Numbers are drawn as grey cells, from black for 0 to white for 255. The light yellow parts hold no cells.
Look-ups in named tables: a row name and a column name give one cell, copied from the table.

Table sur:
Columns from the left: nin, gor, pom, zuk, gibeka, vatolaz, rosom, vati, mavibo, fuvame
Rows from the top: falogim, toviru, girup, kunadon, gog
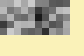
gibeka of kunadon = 181
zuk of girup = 106
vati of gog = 154
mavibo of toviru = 183
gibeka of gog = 96
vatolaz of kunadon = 89
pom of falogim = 201
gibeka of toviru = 130
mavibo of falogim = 86
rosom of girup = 81
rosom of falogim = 129
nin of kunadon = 59
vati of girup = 174
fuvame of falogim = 94
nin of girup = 134

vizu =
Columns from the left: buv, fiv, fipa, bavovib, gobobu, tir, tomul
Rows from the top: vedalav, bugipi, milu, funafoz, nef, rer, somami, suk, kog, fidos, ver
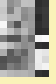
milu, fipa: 183
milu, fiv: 182
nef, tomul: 47
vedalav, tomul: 53
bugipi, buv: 198
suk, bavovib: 100
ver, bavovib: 179
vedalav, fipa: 158
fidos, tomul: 243
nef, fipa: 156
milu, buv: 205
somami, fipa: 159
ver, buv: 195
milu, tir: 41
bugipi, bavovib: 144
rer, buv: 120
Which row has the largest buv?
funafoz

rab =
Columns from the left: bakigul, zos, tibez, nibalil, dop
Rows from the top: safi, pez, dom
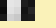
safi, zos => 229
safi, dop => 21
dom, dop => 28
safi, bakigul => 18
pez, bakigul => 10
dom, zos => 209
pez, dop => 39
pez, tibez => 216

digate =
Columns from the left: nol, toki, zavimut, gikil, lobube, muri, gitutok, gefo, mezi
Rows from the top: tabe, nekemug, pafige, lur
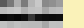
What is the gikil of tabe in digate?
123
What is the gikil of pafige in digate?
16
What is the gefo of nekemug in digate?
186
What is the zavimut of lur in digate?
192
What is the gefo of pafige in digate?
12
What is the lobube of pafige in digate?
56
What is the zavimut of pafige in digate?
7
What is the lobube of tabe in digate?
181
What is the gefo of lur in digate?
192
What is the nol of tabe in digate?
89
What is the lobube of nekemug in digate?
192
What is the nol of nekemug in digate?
188
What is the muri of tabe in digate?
200
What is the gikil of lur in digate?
188

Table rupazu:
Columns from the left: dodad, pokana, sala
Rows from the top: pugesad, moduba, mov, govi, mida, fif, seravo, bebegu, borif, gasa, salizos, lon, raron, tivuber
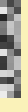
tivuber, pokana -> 159
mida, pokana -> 194
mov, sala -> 195
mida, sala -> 167
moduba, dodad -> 230
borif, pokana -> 151
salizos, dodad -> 214
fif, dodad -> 43
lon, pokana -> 60
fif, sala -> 176
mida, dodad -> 118
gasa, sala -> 193
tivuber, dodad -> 236
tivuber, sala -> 78
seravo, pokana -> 62
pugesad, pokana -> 71
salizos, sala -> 109
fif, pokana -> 74
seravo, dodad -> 67
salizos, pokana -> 207

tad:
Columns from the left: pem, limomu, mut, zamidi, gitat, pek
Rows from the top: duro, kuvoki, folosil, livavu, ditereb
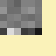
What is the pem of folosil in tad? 108
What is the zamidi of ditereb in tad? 58
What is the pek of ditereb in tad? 23
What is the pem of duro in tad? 129
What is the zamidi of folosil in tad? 114
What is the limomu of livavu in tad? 121
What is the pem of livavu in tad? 138
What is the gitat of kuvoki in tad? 148
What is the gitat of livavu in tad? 141
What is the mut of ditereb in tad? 177
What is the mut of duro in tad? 98
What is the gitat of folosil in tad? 108
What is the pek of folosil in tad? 118
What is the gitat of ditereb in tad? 71

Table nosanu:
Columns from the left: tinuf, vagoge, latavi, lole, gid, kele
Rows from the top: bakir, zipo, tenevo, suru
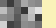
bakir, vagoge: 60
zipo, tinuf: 190
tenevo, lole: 150
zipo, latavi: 101
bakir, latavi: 109
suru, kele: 113
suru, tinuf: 209
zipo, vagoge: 137
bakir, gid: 144
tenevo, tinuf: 141
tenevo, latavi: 89
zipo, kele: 226
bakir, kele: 136

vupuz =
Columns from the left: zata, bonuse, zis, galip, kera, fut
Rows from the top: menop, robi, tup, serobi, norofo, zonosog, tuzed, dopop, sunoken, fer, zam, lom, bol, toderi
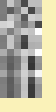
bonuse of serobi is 217
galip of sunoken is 183
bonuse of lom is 93
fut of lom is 167
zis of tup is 167
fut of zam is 246
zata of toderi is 130
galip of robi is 199
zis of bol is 123
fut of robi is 165
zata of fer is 134
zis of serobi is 147
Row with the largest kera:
tup

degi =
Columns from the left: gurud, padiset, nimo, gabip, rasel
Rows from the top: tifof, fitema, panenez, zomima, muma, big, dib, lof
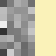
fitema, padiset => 157
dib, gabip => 106
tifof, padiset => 126
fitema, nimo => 146
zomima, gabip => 141
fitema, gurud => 189
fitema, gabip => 147
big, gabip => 133
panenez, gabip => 152
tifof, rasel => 112
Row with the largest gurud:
zomima

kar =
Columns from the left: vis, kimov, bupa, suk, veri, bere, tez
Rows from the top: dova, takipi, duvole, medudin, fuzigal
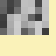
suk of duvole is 178
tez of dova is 196
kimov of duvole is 176
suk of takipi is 188
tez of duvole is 195
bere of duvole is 59
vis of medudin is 59
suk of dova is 191
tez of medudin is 182
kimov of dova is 66
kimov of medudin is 171
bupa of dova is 87

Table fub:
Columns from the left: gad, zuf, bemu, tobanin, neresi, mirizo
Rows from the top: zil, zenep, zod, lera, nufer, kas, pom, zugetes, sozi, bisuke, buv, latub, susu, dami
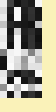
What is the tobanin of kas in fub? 25
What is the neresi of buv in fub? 35
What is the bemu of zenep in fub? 250
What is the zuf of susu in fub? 250
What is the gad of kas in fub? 231
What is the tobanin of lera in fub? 23
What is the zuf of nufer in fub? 21
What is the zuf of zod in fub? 20
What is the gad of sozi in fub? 19
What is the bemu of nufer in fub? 212

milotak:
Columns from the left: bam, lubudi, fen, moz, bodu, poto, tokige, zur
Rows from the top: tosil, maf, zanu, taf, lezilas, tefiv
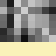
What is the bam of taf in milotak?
105
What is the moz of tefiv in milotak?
15
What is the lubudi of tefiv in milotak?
62
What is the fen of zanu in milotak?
202
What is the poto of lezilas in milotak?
111
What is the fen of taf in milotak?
197
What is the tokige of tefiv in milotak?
145
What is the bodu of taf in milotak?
183
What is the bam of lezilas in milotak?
41
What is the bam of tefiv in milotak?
52
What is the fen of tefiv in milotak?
105
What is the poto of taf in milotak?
163
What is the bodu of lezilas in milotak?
146
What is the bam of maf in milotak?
178
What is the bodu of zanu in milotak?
188

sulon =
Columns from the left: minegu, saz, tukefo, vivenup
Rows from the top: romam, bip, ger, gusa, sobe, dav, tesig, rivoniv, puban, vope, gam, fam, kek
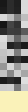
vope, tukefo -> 158
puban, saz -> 29
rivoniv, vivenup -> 205
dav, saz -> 169
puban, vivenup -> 28
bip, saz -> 44
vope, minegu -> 151
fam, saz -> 42
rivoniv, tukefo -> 125
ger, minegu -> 216
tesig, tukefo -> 48
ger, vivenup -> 190
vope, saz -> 215
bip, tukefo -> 34
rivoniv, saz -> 207
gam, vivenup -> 167
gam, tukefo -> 206
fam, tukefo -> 32
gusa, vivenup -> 219

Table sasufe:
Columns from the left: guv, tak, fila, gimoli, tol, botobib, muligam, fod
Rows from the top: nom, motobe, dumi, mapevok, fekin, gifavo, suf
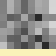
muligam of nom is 163
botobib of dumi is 42
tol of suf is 97
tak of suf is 131
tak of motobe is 174
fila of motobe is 141
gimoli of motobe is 102

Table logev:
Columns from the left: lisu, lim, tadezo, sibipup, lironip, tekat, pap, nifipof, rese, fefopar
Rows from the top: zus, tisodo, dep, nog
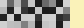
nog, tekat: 31
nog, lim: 190
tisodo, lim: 35
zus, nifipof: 139
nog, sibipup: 127
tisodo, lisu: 184
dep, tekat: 51
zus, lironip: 197
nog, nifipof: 204
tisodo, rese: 205
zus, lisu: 208
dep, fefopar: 64
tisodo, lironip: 30
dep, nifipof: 209
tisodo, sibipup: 53
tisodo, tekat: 197
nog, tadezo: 187

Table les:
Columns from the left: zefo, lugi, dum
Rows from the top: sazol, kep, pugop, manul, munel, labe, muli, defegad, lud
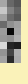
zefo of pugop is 162
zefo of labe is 151
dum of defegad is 175
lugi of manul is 145
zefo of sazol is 166
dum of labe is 176
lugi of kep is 131
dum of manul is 160
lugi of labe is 143
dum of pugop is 90
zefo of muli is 216
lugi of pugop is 108
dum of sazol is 86
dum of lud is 171
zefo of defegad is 148
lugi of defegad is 69
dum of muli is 28

